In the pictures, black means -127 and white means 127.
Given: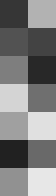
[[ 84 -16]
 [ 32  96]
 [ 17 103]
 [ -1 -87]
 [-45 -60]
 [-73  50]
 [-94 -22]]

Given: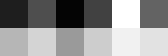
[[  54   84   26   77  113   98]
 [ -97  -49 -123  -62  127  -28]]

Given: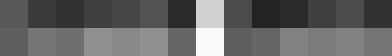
[[-33 -10 -17  16   9  16 -25 121 -33 -25   2  -4   2 -10]
 [-39 -69 -77 -63 -57 -45 -85  81 -51 -92 -85 -63 -51 -77]]

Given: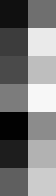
[[  -3  119]
 [ -32   76]
 [ -53   62]
 [ -67  106]
 [ -98   50]
 [-111  -16]
 [-125   12]]

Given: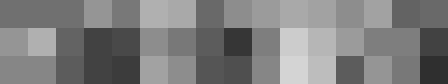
[[ 21  48 -28 -61 -54  13  -7 -35 -73  -1  76  54  27  -1  -1 -61]
 [  6   6 -35 -61 -67  34  13 -42 -48   6  84  61 -35  21  -7 -80]
 [-15 -15 -15  21  -7  48  41 -22  13  27  41  34  13  34 -28 -22]]

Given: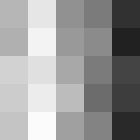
[[ 82  96  40  -4 -59]
 [ 76 108  60 -19 -66]
 [ 68 123  32   3 -86]
 [ 54 102  17  -4 -78]
 [ 48 115  25  11 -94]]

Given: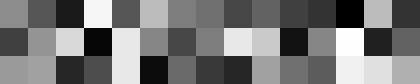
[[  26   33  -89  -50  104 -115  -21  -70  -89   33  -15  -35  112   96
    47]
 [  12  -42 -102  118  -42   60   -2  -15  -57  -29  -63  -76 -127   60
   -76]
 [ -63   20   89 -121  104    6  -57   -2  104   74 -109    6  126  -95
   -29]]
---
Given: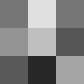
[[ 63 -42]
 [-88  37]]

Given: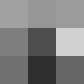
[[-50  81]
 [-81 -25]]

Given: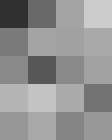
[[ 36  33]
 [-39   9]]

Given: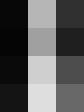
[[ 32 -96]
 [ 79 -50]]

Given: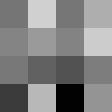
[[ 26   3]
 [-30 -45]]

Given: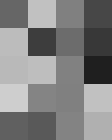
[[-66 -19]
 [ 62   1]]

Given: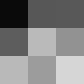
[[58 18]
 [28 86]]

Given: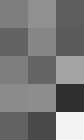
[[  6 -37]
 [-26  36]]

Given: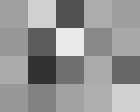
[[-36 107]
 [-77 -15]]
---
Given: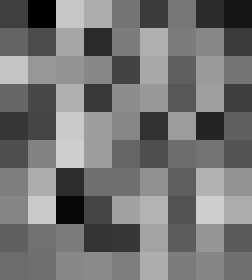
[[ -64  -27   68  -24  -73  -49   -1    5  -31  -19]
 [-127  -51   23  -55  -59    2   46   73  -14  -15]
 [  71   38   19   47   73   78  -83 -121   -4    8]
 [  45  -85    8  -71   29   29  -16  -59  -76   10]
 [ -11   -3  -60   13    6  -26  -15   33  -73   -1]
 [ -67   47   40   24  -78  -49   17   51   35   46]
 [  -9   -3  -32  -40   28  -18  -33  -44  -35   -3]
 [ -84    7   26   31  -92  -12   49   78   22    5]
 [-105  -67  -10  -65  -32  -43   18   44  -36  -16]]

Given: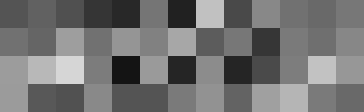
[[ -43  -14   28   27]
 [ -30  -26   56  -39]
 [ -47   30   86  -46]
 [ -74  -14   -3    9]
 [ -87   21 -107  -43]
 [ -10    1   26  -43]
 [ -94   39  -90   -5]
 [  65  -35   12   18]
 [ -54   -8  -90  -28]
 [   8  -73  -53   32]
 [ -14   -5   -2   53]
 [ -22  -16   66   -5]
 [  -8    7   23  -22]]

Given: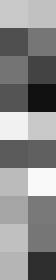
[[  72  -48  -11  -43  113  -36   59   37   64   53]
 [  65   -9  -60 -110   72  -31  121   -7   -9  -81]]

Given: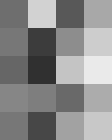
[[-17  -8 -25   6  -8]
 [ 82 -67 -79  -1 -56]
 [-39  13  68 -22  34]
 [ 40  77 106  44  72]]

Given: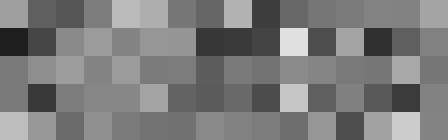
[[ 31 -97  -6  -6  62]
 [-32 -58  14 -70  24]
 [-42   9  29  -3 -20]
 [ -2  27   4   6  16]
 [ 59   4  27   7  -4]
 [ 46  22  -4  35 -12]
 [ -8  21  -3 -28 -13]
 [-25 -72 -34 -36   9]
 [ 51 -69  -5 -21   2]
 [-65 -59 -12 -51  -3]
 [-24  96  11  70 -17]
 [ -9 -50   5 -32  22]
 [ -4  35  -6   0 -49]
 [  3 -79  -8 -38  34]
 [  2 -32  40 -68  77]
 [ 36   1  -9   2   4]]

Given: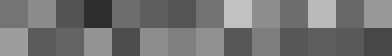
[[-11  29]
 [ 11 -36]
 [-44 -28]
 [-82  19]
 [-18 -50]
 [-33  13]
 [-43   0]
 [-13  17]
 [ 65 -40]
 [ 14  -1]
 [-17 -40]
 [ 58 -33]
 [-23 -38]
 [ 24 -56]]

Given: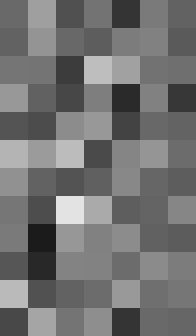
[[ -22  -29  -10   24  -43   52   17   -9   -5  -41   58  -55]
 [  31   20  -11  -30  -51   27  -29  -50 -100  -87  -46   37]
 [ -47  -23  -67  -56   12   60  -44   99   23    3  -29  -11]
 [ -12  -34   62   -1   24  -53  -31   42    1    2  -19   14]
 [ -75   -3   33  -85  -60    5    8  -33   12  -19   25  -75]
 [  -5    1  -13    1  -23   21  -25  -27  -30   11  -16  -22]
 [ -29  -37  -16  -72  -28  -19  -34    6  -35   -3   -9  -25]]
